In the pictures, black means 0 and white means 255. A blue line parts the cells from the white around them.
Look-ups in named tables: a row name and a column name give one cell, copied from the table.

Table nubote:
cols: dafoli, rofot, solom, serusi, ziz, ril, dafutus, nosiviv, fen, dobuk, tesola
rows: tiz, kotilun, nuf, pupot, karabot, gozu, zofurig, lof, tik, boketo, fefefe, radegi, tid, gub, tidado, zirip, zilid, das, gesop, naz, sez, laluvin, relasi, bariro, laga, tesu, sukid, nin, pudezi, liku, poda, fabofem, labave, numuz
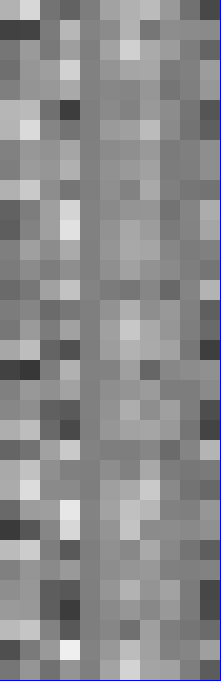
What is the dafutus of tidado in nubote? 118
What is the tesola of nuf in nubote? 100
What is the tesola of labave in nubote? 159
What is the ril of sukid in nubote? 148
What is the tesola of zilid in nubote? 106
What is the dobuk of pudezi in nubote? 127
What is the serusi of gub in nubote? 142
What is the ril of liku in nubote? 149
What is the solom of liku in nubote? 93
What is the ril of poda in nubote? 138
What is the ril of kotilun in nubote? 139
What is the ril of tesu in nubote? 162
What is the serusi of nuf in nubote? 158
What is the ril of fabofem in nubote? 134
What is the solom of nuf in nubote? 121

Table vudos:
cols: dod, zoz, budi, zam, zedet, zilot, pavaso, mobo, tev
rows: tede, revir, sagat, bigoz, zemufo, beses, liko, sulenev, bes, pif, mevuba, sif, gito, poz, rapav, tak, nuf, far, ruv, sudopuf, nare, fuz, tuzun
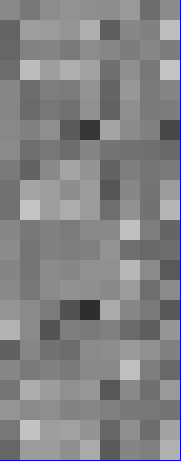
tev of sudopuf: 153
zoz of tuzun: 156
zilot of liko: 164
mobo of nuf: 94
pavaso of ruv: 191
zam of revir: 149
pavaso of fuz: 143
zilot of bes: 99
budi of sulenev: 119
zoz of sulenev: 110
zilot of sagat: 134
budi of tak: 123
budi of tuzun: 156
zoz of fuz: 194
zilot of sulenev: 116
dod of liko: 136
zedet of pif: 156
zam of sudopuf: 144

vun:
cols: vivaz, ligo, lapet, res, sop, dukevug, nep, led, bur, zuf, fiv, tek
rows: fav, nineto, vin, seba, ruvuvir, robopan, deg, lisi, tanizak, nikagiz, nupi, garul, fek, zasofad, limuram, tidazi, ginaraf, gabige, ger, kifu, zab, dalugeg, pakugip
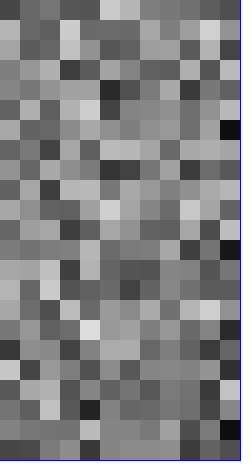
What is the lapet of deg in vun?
103
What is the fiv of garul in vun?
76
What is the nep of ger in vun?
88
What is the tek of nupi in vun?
99
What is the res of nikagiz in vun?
182
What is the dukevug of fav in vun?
202
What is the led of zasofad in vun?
82
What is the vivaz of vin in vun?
164
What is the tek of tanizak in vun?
88
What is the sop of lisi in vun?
95
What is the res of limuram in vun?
83
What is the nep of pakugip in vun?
138
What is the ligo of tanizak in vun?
102
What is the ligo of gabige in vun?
142
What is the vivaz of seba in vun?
127
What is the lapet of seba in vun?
176
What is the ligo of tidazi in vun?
108

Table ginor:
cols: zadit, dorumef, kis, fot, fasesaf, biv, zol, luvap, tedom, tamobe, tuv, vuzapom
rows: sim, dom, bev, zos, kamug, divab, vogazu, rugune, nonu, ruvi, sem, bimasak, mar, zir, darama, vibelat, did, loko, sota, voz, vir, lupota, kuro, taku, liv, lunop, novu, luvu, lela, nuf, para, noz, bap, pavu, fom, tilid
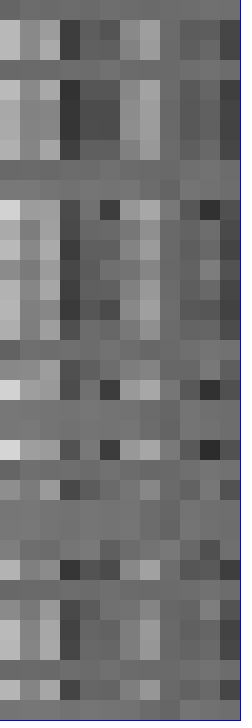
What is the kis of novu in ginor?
116
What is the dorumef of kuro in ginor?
158
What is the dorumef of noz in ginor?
131
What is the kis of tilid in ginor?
118
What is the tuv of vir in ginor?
111
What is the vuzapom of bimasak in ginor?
74
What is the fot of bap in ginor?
70
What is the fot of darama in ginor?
63
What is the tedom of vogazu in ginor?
105
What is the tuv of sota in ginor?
120
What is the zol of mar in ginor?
131
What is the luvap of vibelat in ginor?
159
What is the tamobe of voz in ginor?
88

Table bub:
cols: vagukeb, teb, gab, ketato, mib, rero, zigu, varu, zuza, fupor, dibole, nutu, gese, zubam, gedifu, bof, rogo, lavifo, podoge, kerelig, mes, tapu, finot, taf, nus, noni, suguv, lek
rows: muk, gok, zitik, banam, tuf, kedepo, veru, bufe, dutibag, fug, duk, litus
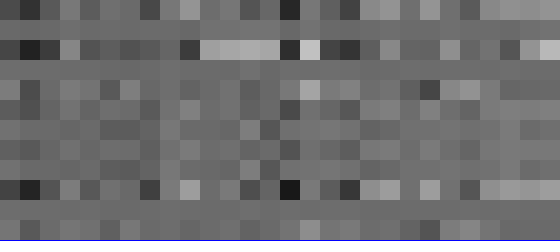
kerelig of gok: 110
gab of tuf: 106
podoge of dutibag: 100
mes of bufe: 109
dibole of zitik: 159
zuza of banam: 110
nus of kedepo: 122
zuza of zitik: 101
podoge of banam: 106
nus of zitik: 114
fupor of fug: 157
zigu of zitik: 82
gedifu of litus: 115
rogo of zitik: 68
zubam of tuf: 104
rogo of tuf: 122
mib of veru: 106
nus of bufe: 118
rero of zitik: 93
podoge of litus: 108

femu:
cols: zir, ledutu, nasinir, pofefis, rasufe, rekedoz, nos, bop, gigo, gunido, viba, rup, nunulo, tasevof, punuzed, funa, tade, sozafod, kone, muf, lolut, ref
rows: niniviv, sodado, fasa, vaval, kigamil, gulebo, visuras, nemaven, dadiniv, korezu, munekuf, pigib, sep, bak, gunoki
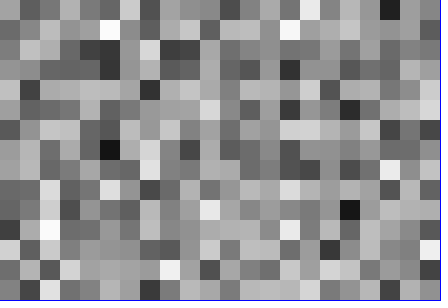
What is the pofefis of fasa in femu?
104
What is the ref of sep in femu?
239
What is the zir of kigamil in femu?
192
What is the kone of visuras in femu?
198
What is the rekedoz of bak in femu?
169
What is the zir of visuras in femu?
89
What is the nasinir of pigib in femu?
250
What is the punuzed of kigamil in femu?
150
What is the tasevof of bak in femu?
111
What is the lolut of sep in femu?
128
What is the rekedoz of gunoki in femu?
181
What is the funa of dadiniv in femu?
72
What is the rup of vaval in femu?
101
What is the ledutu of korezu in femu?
108
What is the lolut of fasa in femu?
130
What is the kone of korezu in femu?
162
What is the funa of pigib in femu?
124
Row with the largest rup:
sodado

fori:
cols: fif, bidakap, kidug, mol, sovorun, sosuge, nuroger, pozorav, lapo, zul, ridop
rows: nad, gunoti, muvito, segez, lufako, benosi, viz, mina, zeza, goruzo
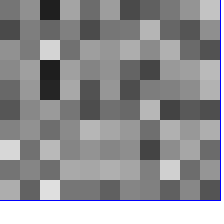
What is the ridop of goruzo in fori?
84
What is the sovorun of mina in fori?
147
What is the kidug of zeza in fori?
110
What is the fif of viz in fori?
130
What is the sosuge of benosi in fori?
112
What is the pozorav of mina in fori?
68
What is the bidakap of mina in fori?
113
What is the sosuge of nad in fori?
157
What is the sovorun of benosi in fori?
77

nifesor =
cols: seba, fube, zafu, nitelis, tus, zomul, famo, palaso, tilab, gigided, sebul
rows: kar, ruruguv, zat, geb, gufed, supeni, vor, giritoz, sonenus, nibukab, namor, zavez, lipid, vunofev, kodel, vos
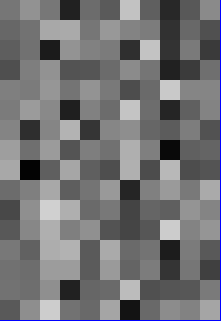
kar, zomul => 90
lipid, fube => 97
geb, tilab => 33
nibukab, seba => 108
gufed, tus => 147
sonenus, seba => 168
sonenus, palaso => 76
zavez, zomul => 83
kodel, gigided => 87
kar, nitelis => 33
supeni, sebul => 131
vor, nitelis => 179
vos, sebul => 165
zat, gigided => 122
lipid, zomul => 170
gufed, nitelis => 116
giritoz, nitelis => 84
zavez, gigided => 131
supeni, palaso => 109
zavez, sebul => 149

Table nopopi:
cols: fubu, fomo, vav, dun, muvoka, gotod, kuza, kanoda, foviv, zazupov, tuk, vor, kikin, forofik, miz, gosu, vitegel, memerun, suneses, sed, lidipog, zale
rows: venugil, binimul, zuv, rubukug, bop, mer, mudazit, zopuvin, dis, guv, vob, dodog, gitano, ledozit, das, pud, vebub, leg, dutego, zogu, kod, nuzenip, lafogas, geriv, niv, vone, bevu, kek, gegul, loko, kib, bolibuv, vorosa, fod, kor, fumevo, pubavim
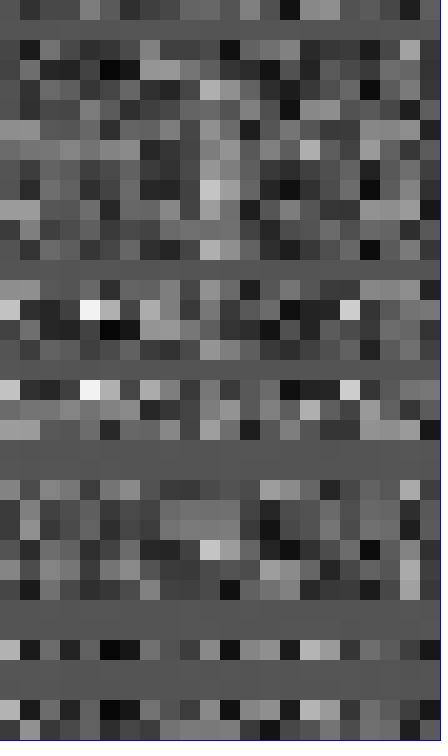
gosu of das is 85
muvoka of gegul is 59
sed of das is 131
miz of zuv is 129
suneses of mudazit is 135
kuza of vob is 103
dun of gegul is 118
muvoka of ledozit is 85
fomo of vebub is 111
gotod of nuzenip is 40
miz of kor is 84
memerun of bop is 103
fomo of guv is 42
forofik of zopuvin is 128
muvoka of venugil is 125
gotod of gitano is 69

